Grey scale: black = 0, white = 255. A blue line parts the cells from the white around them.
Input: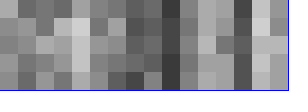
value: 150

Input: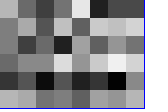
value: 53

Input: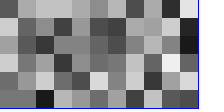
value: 109

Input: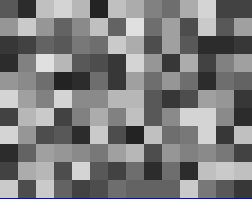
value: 66

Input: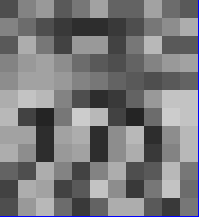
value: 66

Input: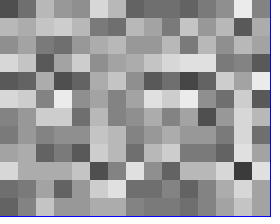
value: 111
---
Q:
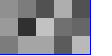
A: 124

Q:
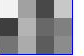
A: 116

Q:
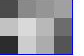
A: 44

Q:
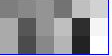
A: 170

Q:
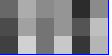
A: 64

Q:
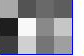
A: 62

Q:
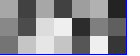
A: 116

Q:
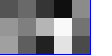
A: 160

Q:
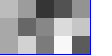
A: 168

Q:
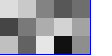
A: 192
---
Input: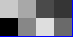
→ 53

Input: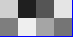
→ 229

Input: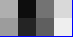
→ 217

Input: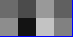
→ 96

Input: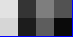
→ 82

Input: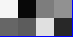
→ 145
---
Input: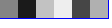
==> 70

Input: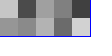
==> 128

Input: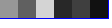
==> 63

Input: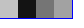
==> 117

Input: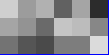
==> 165

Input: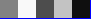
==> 195

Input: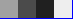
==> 32
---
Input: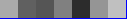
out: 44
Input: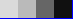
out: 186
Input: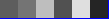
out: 81
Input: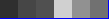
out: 208
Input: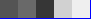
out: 54
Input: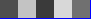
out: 58
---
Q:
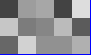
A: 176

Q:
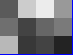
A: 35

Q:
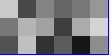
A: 141

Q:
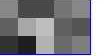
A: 126

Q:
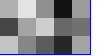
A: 164

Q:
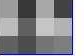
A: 126

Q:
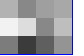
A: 148

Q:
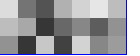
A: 156
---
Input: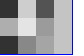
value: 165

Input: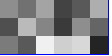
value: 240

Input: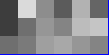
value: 159

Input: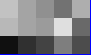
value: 67

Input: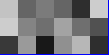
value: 24

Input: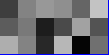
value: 40

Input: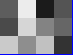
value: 193

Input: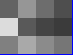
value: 139
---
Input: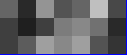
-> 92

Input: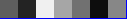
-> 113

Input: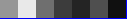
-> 79

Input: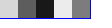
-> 124

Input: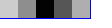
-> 142

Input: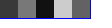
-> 98

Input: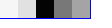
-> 164

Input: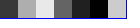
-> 100
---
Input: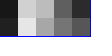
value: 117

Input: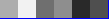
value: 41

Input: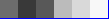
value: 217

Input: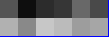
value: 157

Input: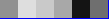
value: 20

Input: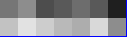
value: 217

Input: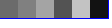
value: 195

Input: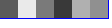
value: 176
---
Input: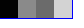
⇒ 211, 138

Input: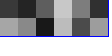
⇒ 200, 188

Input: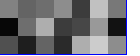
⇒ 204, 193

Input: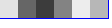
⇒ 237, 227

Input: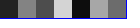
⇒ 212, 167

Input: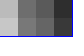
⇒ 199, 187

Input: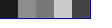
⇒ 203, 141

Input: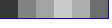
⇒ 203, 173
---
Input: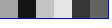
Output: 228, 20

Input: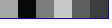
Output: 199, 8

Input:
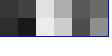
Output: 235, 25

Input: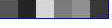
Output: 214, 36

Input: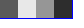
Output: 232, 45

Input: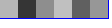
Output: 192, 53

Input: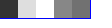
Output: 255, 51

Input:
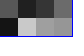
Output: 201, 20
